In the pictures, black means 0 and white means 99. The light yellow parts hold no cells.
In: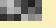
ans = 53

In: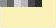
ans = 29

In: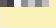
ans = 50

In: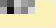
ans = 51

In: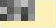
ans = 24

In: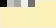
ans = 93

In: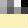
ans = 59
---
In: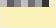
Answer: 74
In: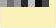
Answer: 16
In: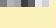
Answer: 24
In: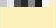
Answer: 16
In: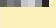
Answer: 76
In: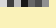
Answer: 9
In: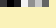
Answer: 94
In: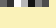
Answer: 71
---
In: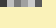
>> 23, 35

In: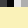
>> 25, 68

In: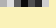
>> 69, 80

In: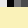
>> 91, 29

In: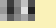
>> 64, 41

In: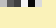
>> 74, 85

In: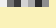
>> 93, 55

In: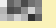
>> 92, 39

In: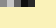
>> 54, 16
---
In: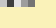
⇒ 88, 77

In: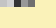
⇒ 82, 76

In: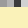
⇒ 81, 70

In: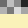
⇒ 85, 74

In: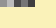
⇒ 73, 57

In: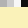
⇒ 96, 80

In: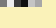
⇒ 92, 76

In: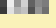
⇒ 92, 87
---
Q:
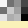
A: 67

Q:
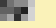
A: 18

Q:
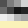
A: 87

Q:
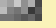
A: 34

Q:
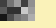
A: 45

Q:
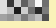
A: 63
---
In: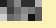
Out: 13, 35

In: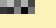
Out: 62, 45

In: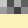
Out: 77, 54

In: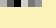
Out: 70, 59

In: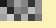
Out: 10, 47

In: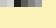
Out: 77, 62
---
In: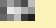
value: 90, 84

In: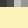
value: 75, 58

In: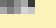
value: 82, 77

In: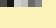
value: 81, 75

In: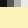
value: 91, 69

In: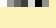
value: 97, 85

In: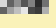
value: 89, 84

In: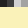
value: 81, 63

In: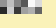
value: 97, 85
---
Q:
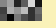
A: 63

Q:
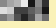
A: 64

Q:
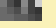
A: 30

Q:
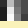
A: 73

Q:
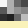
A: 68

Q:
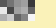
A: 45
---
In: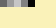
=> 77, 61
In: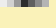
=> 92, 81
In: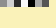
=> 97, 81
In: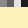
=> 88, 53
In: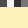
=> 95, 46
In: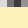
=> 85, 57
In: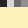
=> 83, 56
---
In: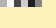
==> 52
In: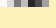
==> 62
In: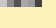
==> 26
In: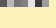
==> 61
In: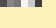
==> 24
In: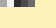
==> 41
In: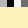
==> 43
